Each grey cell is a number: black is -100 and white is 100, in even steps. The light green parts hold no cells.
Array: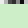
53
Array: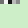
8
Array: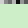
-31
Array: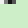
-36
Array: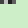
-26
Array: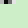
79
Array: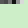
70
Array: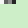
-72
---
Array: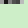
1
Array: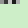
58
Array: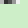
-36
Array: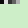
-59
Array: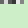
-32
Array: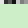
-32
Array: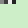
86
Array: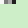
32
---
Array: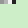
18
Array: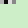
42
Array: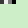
-56
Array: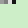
22
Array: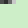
-39
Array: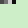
-42
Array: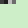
-52
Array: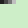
-75
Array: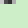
58
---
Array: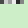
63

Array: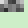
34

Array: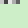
-46

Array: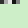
35

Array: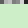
42

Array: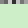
-21

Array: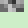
43

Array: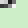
58
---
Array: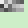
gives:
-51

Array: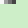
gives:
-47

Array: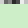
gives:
-67

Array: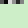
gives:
-92

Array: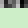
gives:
-96

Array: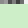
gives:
-50
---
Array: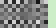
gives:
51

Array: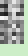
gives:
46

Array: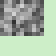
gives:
-38

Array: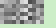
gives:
53

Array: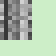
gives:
-1

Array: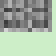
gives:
-9

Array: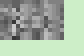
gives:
-12

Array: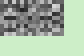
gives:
-8

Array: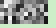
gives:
-48
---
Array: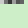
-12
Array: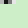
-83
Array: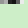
38
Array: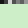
-50
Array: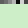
-13
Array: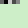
-95
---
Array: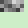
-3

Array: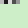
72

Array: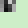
-56

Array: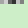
-25

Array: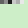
-76

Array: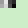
-36
